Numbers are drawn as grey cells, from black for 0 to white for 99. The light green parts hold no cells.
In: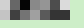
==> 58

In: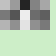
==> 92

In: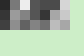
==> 21

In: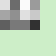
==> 56

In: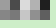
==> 85

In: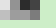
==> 57

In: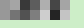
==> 68
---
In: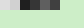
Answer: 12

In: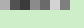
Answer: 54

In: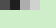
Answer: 30

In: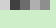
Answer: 25

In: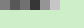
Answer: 44

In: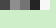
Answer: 55

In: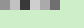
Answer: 22

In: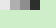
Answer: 90

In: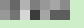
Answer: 23
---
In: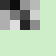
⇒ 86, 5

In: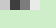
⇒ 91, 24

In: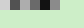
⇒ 81, 7

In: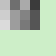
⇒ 85, 23

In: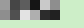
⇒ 88, 8

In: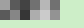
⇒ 79, 21

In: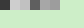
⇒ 80, 22
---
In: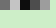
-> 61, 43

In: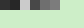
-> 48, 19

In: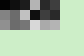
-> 24, 56

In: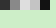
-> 7, 19

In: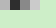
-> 79, 71

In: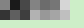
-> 83, 20
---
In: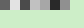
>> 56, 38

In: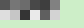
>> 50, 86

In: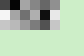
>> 56, 77

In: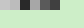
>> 25, 77

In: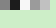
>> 75, 51

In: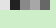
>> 40, 88
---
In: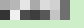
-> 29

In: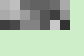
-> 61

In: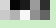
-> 96

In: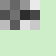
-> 17

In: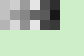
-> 52

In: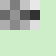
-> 33

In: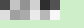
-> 66

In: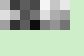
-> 32

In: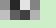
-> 25

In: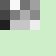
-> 67
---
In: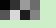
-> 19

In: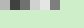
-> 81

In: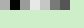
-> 77

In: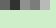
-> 56

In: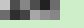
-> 30

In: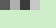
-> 68

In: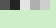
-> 89

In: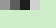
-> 36

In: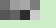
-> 61
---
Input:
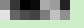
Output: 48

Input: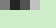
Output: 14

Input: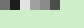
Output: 62

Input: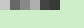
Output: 68

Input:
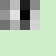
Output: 68

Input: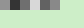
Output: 84

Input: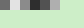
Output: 18

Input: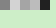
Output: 64
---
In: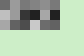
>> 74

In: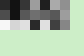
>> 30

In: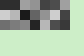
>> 80

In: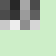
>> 29

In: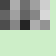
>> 39

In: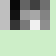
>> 74

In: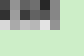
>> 19

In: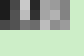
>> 11

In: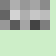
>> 39

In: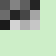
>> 42
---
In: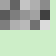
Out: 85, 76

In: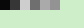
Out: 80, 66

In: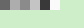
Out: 97, 76

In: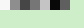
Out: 96, 76

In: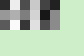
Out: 97, 92

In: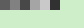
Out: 78, 64
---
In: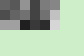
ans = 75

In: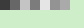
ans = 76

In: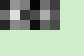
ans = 67

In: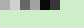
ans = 68

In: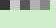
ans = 69

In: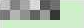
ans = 75

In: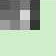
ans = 65
